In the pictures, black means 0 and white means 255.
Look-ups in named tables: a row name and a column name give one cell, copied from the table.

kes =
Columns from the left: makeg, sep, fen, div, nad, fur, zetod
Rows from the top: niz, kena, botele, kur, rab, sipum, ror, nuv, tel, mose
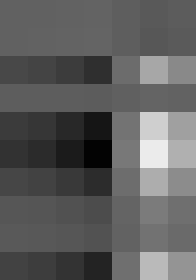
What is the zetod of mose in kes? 148
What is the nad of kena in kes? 94
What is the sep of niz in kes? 97
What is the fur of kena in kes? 87
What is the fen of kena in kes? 99
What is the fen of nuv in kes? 81
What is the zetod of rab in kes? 160
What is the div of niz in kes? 99
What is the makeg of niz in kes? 97
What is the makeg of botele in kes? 72
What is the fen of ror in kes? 57
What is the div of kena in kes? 100
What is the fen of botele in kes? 60
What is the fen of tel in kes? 86

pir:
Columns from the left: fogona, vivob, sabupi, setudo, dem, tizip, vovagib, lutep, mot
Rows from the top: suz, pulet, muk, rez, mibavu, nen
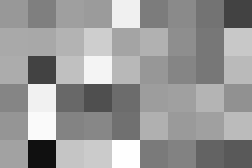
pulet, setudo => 206
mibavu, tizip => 176
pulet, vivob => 168
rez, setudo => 79
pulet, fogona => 169
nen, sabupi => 197
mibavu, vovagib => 154
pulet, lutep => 119
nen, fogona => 162

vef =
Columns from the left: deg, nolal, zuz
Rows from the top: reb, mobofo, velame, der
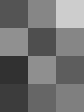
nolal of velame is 143
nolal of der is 102
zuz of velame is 93
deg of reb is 84
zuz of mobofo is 134
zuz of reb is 205
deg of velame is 49
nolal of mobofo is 78

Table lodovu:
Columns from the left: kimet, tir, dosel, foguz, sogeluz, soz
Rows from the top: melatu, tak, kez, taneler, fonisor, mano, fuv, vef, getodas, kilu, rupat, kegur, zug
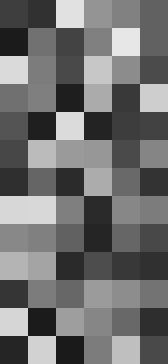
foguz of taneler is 171
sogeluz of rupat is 141
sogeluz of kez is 140
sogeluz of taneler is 57
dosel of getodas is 97
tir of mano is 187
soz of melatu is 97
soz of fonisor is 66
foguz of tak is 128
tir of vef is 216
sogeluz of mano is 74
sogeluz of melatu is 129
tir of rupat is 124
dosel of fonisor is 219
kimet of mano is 71
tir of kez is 124
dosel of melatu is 225
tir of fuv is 101
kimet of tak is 27
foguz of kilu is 77
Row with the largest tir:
vef

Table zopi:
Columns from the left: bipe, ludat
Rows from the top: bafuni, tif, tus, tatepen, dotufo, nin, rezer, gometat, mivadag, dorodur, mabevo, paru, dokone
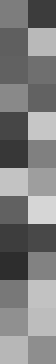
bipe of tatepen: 137
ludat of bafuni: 60
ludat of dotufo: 198
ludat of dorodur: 130
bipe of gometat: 97
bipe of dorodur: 45
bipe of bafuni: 125
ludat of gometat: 214
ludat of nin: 128
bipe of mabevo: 120

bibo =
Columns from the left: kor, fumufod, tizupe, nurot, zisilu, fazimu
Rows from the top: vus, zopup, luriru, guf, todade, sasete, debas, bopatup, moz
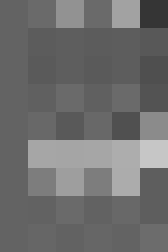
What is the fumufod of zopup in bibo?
92
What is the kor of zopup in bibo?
99
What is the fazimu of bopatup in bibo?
94
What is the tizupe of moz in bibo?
98
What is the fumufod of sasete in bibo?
166
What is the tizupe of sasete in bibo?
165
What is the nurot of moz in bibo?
102
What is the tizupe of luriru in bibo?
94
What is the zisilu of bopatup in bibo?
104
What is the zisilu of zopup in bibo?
93
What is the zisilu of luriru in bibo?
93
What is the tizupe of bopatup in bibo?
106
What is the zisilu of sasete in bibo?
173
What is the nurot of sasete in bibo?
166

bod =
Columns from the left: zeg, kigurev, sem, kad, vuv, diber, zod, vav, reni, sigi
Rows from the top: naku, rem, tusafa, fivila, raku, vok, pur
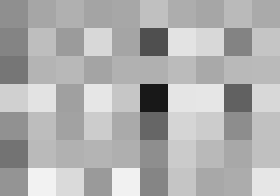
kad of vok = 180
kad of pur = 154
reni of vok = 168
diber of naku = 192
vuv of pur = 241
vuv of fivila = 198
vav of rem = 216
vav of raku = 204
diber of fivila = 24
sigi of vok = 192
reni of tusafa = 185
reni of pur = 172
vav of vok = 185
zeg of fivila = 208

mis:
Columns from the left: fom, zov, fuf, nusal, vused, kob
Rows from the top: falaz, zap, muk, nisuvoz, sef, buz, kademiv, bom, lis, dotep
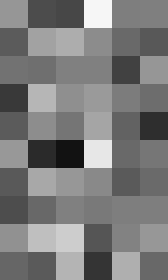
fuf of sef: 117
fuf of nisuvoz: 143
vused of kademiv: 90
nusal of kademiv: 137
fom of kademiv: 89
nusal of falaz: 246
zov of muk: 111
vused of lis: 130
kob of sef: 46
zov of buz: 42
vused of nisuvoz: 124
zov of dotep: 90
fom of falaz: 150
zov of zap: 162
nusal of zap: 140
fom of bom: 77
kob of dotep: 104
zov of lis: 191
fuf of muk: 128
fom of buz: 152

